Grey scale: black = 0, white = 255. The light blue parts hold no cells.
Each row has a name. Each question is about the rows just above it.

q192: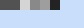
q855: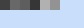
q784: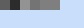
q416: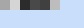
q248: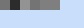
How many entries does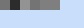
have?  6
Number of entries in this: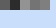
5

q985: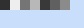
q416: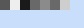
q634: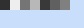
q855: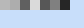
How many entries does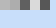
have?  5
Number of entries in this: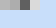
4
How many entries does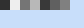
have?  7
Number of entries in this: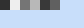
6
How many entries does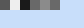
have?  6

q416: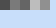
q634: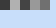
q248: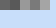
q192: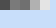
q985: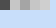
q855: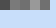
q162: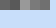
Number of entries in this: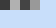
4
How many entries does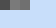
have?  3
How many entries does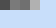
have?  4
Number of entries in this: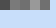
5
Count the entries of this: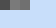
3
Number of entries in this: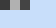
3
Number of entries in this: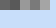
5

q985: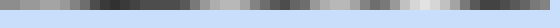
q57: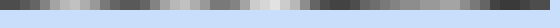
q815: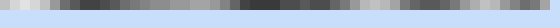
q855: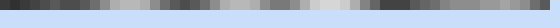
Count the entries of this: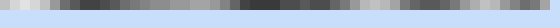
55
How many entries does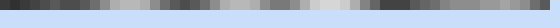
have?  55
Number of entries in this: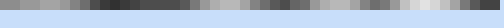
50
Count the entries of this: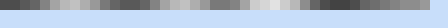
43

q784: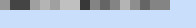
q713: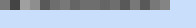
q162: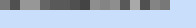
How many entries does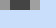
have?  4
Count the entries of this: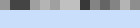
14
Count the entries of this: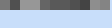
11

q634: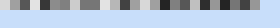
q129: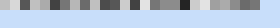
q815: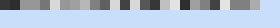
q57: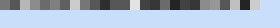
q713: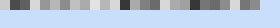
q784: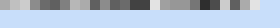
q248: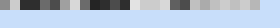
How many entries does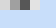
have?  4
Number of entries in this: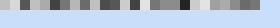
26
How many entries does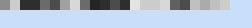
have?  23
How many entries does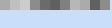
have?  11
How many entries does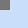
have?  1

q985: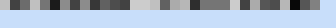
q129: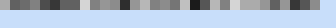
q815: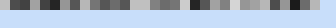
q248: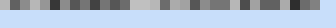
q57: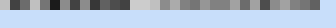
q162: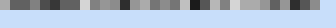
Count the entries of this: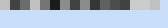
16
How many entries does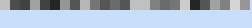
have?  25
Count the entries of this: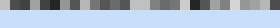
28
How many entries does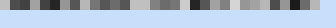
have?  32
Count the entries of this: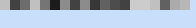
19
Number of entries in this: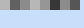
8

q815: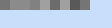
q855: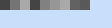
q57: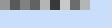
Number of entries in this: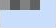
4
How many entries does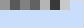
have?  7
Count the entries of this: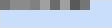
9

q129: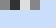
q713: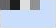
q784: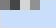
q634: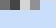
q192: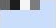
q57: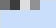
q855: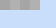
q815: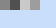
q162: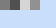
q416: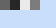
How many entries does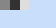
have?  3
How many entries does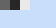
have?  3
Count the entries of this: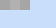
3
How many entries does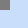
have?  1
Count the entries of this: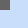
1
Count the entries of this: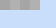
4
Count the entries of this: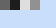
4

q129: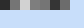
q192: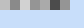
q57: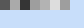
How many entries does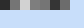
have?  7
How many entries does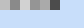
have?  6

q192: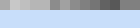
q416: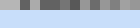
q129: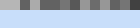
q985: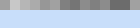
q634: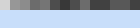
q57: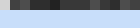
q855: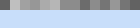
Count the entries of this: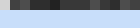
14
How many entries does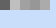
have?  5
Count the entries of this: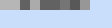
9
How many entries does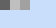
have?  3

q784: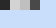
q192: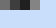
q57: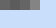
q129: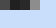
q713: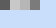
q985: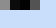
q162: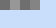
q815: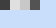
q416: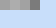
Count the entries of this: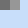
2
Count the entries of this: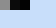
3

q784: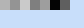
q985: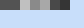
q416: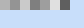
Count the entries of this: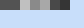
7
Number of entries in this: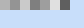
7
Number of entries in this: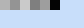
6

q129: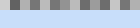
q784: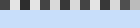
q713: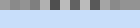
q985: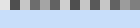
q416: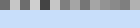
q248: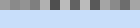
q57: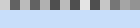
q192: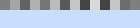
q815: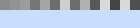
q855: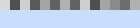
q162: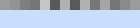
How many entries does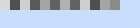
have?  12
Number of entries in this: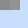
2

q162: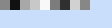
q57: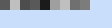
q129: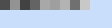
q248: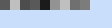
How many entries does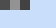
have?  3
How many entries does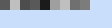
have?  9
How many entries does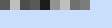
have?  9
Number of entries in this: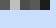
5
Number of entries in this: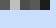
5
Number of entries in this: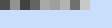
9
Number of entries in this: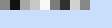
9

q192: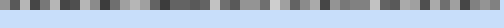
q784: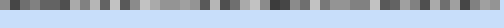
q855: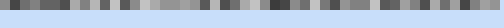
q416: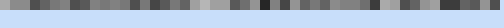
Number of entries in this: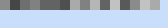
16
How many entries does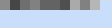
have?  10
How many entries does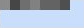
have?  7
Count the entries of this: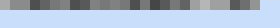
26
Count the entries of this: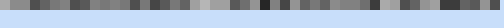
50

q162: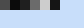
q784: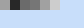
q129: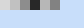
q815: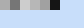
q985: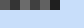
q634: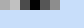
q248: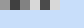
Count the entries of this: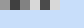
6
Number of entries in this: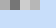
4
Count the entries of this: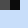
2
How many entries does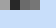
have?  4
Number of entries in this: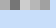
5
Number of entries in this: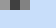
3

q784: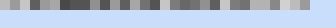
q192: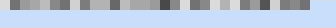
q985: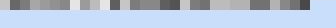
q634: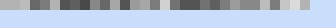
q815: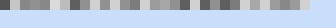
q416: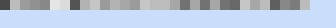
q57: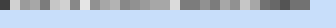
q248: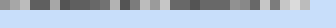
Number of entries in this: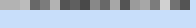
19
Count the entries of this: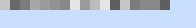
17
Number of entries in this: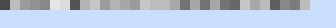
31
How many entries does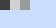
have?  3
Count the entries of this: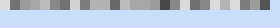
27
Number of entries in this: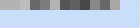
12

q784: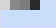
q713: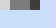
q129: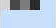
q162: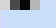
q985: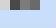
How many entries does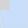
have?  1
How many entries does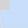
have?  1
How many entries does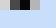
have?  4
